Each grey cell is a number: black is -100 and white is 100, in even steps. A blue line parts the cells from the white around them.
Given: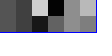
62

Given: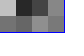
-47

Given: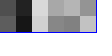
70

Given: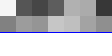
-45

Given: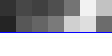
-50

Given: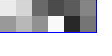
-18
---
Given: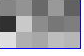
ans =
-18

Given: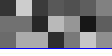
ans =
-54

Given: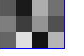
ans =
36

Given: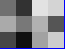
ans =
77

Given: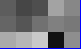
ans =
-39

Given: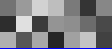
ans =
65

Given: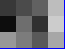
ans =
-24
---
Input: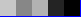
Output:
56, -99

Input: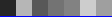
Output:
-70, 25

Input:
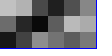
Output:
51, -5

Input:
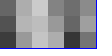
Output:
-20, -9

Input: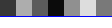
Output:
-57, -5

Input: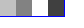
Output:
51, -50

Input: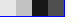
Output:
81, -38

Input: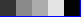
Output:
-59, -98
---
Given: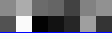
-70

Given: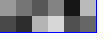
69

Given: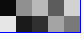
-62

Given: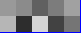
66

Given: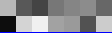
21

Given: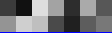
-75

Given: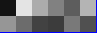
-53

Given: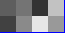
8

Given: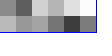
-9
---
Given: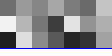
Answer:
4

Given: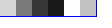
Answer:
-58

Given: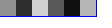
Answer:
64

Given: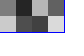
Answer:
43

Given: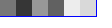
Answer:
19

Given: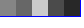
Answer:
59

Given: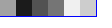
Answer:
-36

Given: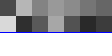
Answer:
3

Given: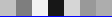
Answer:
90

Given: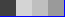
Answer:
50
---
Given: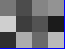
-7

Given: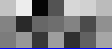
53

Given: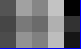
-34

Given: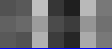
-36

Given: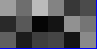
24

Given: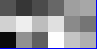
-35

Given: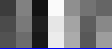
-53

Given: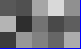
-31
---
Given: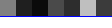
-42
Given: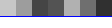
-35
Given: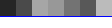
19
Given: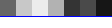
40
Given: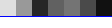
-24
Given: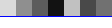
-86
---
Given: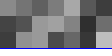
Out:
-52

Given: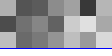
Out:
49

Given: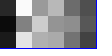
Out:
-80

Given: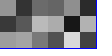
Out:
23

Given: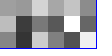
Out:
5

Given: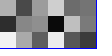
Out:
90
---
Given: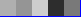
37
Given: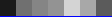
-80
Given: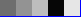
-14
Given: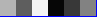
41
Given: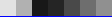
77
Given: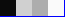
-92
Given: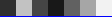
-63
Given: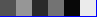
-35
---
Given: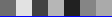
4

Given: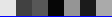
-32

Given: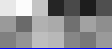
16

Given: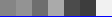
4

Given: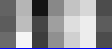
13

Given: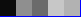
12

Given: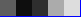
-26

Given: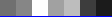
5

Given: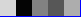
2
